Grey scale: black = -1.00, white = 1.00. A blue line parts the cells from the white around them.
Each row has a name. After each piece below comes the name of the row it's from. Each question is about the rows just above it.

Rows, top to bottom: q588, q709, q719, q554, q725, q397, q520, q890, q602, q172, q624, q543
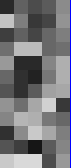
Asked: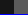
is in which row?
q624
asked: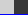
q890
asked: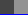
q709
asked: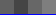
q719

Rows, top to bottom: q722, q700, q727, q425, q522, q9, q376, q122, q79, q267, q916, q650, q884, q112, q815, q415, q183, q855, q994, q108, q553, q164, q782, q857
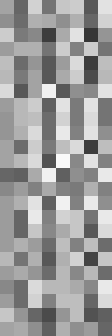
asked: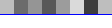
q522
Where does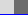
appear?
q267

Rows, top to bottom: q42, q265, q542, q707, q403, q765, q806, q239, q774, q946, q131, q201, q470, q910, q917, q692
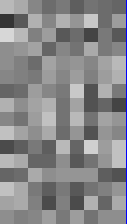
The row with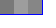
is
q765
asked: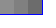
q403
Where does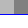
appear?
q542
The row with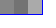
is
q707

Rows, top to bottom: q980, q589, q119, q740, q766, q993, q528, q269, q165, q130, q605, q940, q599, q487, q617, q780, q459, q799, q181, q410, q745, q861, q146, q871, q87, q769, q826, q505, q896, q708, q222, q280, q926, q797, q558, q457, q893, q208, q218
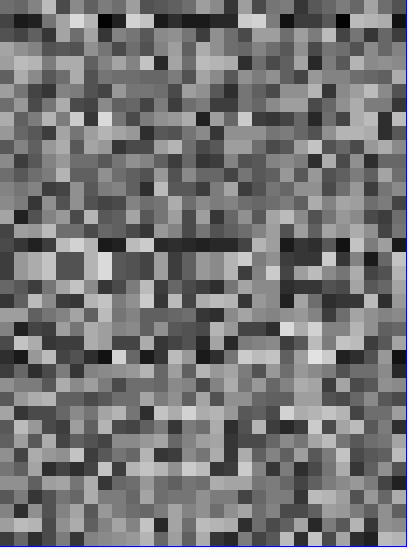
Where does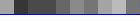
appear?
q280
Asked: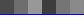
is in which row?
q487
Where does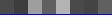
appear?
q222
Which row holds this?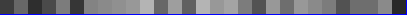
q826

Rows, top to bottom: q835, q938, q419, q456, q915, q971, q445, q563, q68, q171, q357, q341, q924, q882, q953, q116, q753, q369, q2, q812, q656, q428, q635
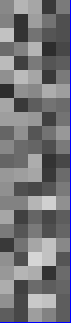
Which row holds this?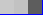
q428
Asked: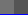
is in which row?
q419

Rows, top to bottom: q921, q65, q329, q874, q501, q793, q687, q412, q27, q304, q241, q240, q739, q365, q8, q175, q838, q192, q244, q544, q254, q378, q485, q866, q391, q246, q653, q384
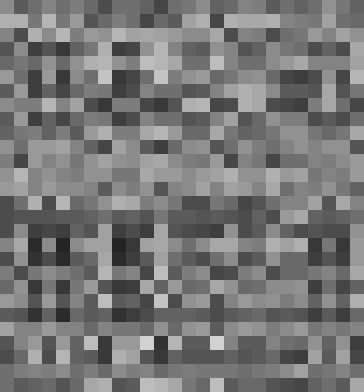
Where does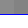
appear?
q365
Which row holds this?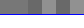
q866

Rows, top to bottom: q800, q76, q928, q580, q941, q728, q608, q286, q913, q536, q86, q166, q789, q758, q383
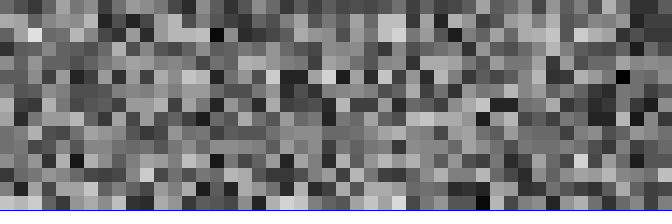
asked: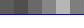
q580
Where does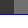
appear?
q758

